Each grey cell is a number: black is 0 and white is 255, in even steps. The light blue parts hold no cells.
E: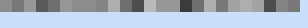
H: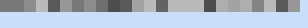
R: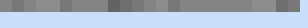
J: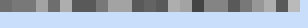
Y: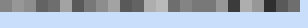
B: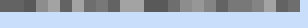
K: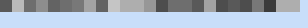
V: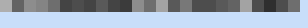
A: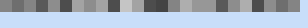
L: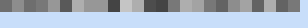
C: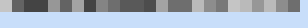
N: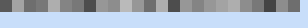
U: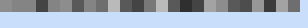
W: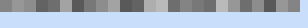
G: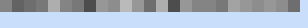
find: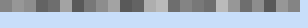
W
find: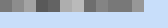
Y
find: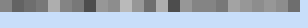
G
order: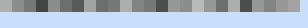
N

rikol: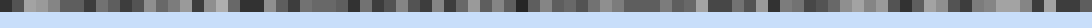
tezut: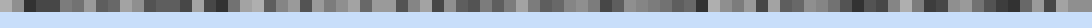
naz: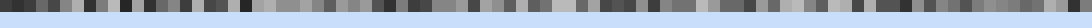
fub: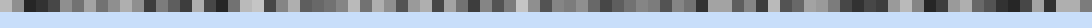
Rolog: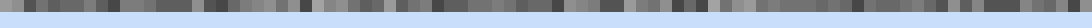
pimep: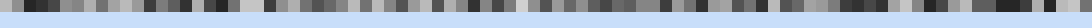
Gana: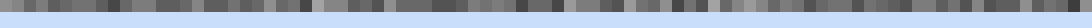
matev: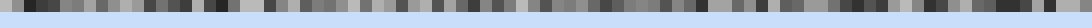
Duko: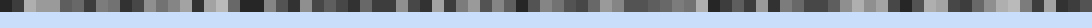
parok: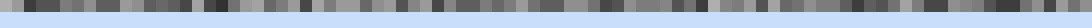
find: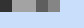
fub
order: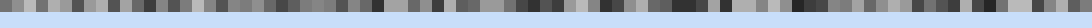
matev
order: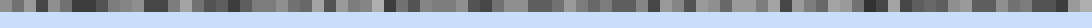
parok

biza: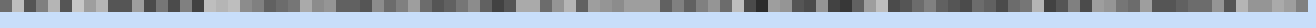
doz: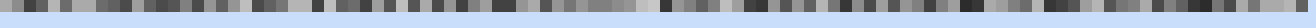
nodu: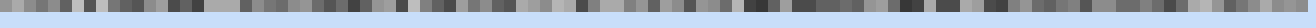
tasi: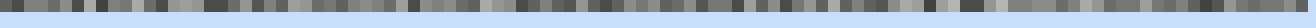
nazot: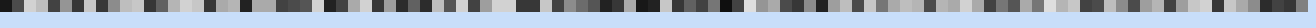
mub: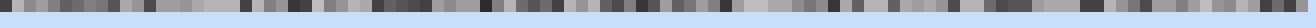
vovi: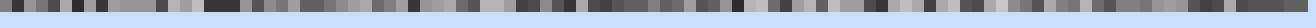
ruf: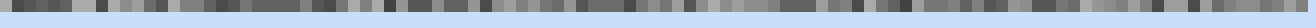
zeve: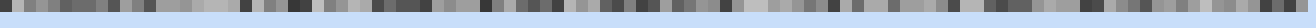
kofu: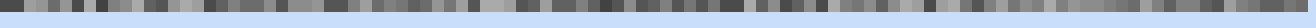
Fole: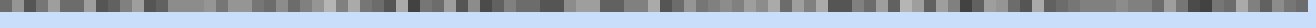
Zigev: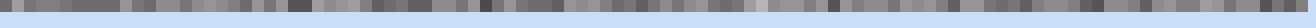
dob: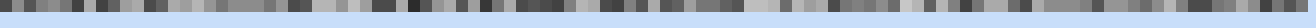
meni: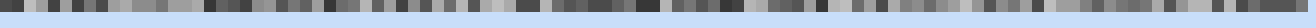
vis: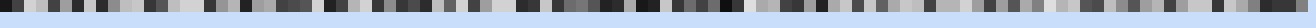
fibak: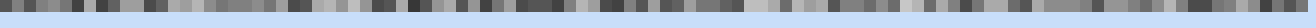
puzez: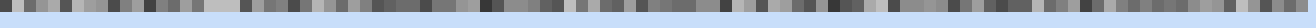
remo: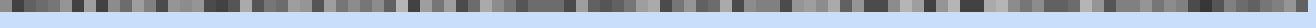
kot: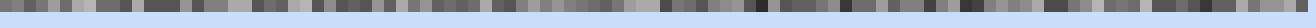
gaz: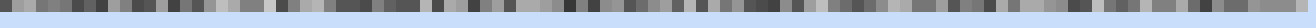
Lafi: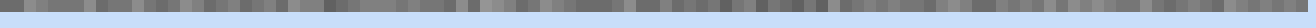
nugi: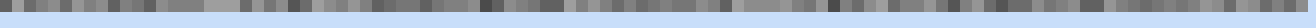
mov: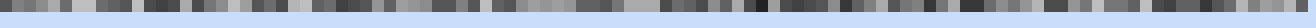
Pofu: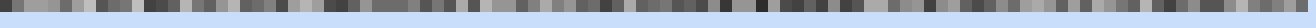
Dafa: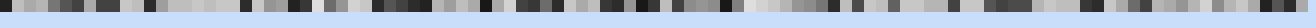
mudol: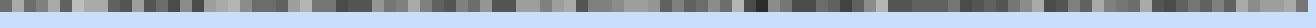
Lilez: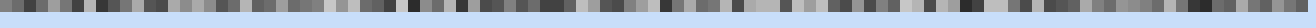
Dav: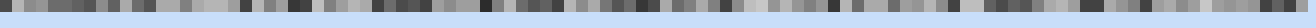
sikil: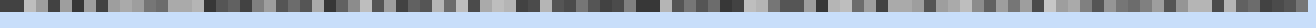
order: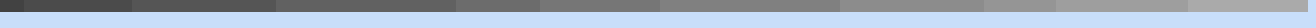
kofu
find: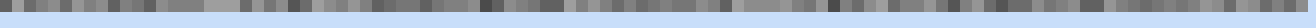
nugi
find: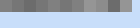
nugi
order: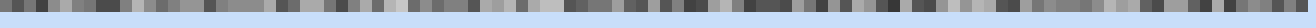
fibak

